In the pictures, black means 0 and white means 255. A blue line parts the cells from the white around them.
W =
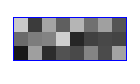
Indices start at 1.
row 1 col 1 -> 201
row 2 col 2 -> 125
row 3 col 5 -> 73
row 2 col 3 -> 131
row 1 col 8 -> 84
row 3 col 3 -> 44

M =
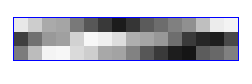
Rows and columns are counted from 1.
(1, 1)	232
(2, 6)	247
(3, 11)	58
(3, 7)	168
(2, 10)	165
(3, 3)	244
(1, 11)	109
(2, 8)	221
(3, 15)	104
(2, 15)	30
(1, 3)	170
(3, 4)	247
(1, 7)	57
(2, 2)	113
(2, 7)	239

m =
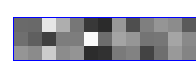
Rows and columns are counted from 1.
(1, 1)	106
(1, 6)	56
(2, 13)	137
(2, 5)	125
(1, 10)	127
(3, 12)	153
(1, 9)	78
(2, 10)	116
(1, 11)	149
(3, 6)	44
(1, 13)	90
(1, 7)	43

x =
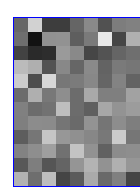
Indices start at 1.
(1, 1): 103
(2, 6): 122
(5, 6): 136
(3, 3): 45
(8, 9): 126
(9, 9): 118
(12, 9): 68
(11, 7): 146
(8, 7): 117
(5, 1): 204
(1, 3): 61
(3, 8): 101
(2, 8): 70
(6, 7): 127
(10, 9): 142
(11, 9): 150
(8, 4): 117
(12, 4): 69
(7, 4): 190
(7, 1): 128
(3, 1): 66
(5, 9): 99
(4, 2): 175
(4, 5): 102
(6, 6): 169
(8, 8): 141
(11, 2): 126
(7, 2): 108
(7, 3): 114
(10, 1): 130
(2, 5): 94
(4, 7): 99
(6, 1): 108
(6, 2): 175
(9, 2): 118
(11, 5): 149

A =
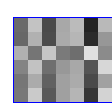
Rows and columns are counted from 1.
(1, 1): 106
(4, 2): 194
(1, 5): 187
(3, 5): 110
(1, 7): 185
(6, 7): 211
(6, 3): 89
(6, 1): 120
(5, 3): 97
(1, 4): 168
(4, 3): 111
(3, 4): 122
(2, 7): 151
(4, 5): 168

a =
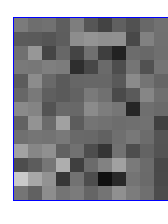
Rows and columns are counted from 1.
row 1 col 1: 123
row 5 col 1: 92
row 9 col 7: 97
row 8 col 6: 116
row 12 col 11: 73
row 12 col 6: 77
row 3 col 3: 69
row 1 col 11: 113
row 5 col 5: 102
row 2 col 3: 85
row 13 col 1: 117
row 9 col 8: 111
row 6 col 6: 122
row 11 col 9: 122
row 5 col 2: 140
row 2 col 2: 90
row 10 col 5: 113
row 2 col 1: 91
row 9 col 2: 117
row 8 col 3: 107
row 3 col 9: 108
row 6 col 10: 134
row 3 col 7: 62
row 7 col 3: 83
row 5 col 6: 103
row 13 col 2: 97
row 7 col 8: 118
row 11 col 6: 107
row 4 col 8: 77
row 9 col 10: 108
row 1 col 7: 67
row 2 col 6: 148
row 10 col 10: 99
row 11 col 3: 118
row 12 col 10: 106

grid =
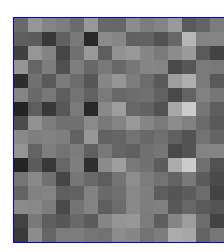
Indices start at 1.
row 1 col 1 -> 106
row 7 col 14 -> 118
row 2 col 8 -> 134
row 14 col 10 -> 126
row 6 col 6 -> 98
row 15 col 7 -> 133
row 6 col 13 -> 99
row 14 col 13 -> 102
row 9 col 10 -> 104
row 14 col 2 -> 136
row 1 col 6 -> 152
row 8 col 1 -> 76
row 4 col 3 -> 125
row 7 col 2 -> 93
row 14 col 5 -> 116
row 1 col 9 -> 140
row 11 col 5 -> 126
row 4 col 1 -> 149
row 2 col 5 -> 121
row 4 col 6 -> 104
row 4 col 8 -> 104
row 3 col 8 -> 146
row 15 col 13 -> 156
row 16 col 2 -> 140
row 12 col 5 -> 118
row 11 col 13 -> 203
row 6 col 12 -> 72
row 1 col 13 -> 90
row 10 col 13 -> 83
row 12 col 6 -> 105
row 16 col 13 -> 167
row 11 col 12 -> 172
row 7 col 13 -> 203
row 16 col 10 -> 115
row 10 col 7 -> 120
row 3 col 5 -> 112
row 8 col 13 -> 129

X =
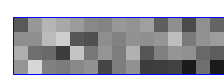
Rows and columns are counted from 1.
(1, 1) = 89
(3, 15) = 93
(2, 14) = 146
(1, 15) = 101
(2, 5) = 86
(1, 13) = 74
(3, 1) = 174
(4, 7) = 69
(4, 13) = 27
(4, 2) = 215
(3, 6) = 120
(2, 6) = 79
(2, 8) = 130
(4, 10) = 60
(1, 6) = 136
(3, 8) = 125
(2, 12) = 190
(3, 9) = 177
